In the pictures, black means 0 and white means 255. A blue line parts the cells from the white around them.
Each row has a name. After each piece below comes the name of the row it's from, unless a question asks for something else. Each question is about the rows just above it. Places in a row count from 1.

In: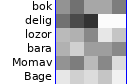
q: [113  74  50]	delig
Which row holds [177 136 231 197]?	lozor

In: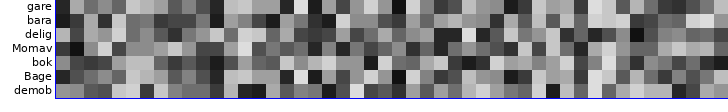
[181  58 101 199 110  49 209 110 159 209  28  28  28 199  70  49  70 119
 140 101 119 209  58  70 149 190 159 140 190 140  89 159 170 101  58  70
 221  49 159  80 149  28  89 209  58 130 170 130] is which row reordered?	bok
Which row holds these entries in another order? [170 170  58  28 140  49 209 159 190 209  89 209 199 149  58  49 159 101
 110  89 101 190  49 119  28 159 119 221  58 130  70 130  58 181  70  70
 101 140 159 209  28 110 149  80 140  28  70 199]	bok
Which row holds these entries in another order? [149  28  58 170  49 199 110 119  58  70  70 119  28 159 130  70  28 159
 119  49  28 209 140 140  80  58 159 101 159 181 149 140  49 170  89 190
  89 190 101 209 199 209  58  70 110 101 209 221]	bara
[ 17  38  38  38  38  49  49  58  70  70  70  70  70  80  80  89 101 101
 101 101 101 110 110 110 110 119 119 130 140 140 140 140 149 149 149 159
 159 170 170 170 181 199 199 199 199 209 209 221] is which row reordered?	Momav
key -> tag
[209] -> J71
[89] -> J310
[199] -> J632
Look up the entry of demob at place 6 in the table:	J71
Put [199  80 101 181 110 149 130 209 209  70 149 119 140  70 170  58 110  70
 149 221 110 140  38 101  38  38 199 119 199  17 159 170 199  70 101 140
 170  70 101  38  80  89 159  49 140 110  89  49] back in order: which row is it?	delig
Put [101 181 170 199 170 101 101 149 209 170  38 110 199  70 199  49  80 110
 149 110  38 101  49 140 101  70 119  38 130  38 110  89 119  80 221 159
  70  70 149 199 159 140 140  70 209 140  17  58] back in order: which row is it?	Momav

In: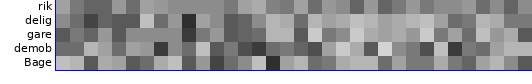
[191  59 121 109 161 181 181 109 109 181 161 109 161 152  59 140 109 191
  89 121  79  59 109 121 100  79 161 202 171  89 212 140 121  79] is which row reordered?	demob
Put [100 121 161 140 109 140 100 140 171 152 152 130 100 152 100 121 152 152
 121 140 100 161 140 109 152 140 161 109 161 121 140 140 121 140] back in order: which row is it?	rik
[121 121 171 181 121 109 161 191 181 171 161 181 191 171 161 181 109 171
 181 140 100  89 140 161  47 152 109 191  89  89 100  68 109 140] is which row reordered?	delig
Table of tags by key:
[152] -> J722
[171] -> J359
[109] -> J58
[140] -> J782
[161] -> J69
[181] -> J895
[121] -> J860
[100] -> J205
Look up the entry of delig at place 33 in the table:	J860
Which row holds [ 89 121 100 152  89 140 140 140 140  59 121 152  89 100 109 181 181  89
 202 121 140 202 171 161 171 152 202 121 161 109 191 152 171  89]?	gare
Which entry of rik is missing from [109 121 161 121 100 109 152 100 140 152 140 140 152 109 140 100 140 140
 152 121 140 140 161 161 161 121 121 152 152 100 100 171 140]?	[130]

